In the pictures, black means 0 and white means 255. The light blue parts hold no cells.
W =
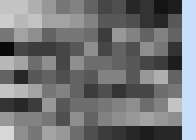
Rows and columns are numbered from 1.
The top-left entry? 195
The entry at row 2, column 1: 204
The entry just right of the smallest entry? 70
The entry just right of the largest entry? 142
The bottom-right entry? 39
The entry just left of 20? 51
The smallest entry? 10
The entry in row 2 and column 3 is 195
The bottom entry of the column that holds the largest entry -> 215
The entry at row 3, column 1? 119
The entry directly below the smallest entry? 184
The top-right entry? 29
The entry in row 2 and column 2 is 184
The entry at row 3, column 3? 142
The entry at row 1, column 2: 195
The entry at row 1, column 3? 175

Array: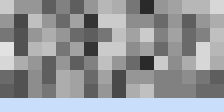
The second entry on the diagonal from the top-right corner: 150
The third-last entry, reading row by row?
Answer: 129
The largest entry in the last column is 215
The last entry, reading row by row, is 106
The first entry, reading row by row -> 203
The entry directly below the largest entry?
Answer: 215
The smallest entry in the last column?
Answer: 94
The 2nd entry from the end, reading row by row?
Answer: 106
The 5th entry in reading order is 129
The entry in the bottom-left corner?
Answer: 94
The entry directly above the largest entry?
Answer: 118
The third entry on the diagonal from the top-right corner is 106
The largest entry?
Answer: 226
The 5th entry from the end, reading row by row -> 129
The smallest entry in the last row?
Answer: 73
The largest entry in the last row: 192
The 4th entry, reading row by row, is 94
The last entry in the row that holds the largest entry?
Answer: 183

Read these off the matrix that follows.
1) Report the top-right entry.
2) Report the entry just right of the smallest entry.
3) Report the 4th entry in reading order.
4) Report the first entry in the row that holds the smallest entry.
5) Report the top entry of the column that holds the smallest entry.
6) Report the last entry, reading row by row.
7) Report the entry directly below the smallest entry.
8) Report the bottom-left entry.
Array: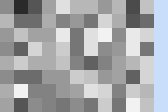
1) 194
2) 85
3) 162
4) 140
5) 42
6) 194
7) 108
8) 162

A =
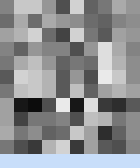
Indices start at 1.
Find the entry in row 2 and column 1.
108
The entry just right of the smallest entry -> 79
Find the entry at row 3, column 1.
161
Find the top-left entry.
131
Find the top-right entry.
150
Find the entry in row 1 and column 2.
200
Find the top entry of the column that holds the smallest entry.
200
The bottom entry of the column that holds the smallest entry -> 57
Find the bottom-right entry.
131
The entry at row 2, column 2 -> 170
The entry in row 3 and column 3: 210
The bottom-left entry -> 119

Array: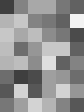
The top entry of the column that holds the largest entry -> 97
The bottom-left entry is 119
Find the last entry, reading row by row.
87
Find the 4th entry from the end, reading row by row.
211
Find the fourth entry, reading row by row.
168
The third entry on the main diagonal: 189
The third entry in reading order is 168
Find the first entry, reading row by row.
63
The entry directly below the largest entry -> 75
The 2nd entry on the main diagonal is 199

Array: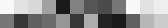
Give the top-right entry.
238
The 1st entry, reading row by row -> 249
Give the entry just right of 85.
75
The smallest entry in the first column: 119
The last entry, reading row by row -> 204
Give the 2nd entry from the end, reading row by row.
184
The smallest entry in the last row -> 25

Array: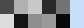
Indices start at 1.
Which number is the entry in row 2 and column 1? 221
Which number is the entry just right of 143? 154
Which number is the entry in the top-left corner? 74

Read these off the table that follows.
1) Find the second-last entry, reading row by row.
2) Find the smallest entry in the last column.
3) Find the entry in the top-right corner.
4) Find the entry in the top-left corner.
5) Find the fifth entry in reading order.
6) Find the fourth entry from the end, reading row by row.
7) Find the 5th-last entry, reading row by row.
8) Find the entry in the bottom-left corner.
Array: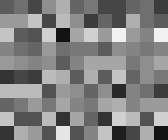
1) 175
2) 19
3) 60
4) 92
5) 175
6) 30
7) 196
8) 51

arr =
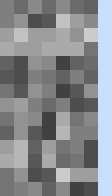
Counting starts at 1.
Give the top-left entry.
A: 127
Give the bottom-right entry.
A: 77
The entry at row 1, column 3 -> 137
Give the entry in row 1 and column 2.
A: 107
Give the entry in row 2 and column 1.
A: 127
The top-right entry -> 98
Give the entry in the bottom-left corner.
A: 116
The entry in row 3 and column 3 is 158
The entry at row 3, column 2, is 194
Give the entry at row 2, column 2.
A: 146
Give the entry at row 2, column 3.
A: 77
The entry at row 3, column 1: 158

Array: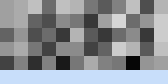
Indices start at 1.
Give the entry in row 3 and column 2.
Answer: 149
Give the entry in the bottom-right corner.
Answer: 160
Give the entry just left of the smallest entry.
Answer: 119
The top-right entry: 180
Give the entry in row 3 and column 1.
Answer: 99
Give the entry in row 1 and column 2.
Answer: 171
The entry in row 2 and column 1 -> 160
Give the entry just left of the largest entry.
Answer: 160
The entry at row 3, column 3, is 78
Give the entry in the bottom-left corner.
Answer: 66
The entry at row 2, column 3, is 99
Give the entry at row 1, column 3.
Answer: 192
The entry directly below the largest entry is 108
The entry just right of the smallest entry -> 149
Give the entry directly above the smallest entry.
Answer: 180
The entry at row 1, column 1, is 160
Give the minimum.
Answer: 6
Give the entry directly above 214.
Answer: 129
